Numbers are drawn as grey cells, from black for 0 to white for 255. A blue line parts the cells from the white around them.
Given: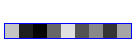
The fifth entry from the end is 224
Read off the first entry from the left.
196
